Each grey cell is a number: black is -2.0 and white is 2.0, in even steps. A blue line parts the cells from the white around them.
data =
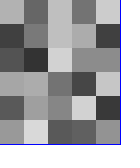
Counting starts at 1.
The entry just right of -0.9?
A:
1.1
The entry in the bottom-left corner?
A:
0.4
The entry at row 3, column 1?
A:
-0.7
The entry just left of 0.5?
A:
-0.6
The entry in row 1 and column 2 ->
-0.4
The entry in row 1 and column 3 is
1.0
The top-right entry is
1.2
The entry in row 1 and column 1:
0.8
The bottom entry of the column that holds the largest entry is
1.4

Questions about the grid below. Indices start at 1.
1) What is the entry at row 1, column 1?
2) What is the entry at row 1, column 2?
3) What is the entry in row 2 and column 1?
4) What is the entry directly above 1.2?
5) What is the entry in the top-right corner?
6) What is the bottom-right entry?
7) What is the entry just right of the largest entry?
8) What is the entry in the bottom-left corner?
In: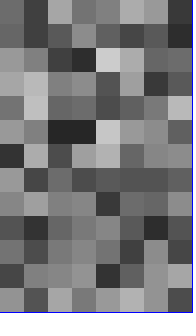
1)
-0.3
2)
-1.0
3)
-0.4
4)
-0.5
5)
-1.1
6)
-0.8
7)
0.7
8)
0.3

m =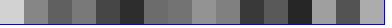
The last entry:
0.7
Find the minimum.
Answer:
-1.4
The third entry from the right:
0.5
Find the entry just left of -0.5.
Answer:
0.1
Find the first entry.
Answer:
1.3

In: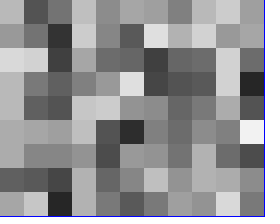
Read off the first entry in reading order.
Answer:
0.9
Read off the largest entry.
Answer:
1.8
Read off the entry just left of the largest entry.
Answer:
0.0
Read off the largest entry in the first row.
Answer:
1.2
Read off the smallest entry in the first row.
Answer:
-0.7
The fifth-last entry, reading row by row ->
-0.1
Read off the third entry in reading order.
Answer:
-0.2
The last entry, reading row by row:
-0.1
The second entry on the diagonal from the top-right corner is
0.4
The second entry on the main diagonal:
-0.2
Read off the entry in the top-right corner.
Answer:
0.5
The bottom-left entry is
0.6
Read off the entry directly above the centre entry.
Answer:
1.5
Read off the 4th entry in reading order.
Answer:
1.0
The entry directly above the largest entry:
-0.7
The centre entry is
0.3
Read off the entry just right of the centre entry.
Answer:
0.2
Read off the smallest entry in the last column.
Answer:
-1.4
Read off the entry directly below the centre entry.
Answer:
-1.3
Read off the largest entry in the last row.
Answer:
1.4

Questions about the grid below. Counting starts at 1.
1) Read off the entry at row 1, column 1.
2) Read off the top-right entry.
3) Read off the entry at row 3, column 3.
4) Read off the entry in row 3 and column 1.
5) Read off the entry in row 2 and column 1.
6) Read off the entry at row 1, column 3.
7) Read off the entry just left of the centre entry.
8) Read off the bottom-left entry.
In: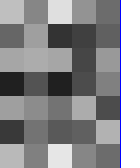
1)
1.0
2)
-0.3
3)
0.6
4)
0.6
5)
-0.4
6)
1.5
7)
-0.7
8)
0.9
